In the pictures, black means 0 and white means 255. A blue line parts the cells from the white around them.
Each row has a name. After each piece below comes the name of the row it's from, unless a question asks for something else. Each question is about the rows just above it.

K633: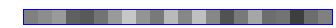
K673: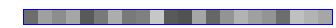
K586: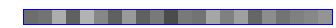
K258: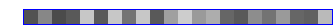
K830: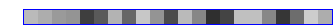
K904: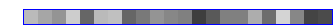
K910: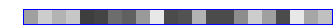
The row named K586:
[109 115 173  96 179 135  96 154  96 121  75 121 115 166 128 160 102 141
 115 128 135 148]
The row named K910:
[160 205 179 199  62  68 109  96 154 232  75  82 179  75  75 141 205 160
  75 232 166 192]
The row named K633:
[128 141 154  96  89 115 154 199 148 121 186 135 192 135  82 121 166 109
 115  62 109 128]

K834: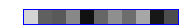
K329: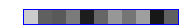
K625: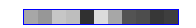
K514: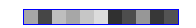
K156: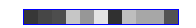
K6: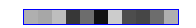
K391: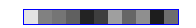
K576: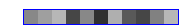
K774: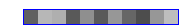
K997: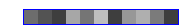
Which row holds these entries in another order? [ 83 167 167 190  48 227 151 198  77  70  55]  K156
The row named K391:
[227 129 117  96  35  62 159 102 143  29 109]
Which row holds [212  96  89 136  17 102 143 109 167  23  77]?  K834
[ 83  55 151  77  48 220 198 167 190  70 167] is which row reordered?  K514

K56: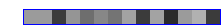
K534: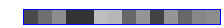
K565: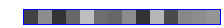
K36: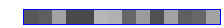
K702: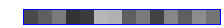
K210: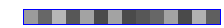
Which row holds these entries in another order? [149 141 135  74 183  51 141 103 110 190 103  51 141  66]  K565
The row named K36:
[ 87  95 163  74  74 183 177 103 155  80 163  95 103 163]
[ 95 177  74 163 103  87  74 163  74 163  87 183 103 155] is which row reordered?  K210
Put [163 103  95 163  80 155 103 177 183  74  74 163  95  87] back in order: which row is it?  K36
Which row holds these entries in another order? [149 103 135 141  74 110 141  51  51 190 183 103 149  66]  K534
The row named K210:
[155 103 183  87 163  74 163  74  87 103 163  74 177  95]
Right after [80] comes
[163]

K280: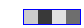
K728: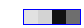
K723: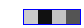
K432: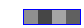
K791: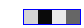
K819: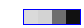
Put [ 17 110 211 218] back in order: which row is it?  K819
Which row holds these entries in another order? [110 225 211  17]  K728

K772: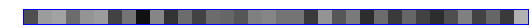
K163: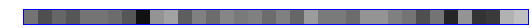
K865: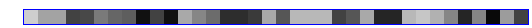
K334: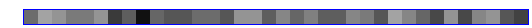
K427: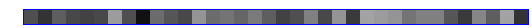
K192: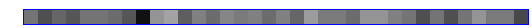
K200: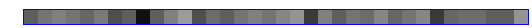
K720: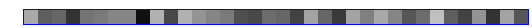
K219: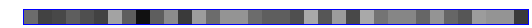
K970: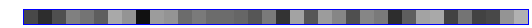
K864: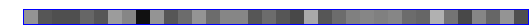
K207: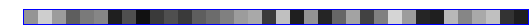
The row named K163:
[116  79 102  86 116 116 108  86  17 148 163  94 128 108 134 122 128 108
 128 102 156 122 122 108 148 148 128 116  79 116  37 148  51  58 177 192]
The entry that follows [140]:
[58]
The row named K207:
[148 206 156  94 122 134  31  79  17  58  79  58  94 108 128 156 169  58
 192  31 148  37 102 163  66 128 213 156  37  31 184 134 169 192  51  31]
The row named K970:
[ 72  45  79 128 116  94 169 148  17 156 148 108 122 108 108 102  86 122
  51 163  86 156 134  79 134 122  45  94 163 169  66 116  66  72 148 177]
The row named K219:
[108  66  72  94  79  66 163  94  17  94 140  58 156 108 148 148 108  94
  94  79 169  86 156  72 169 116 134 134 102 148 102  86 156 148 148  58]

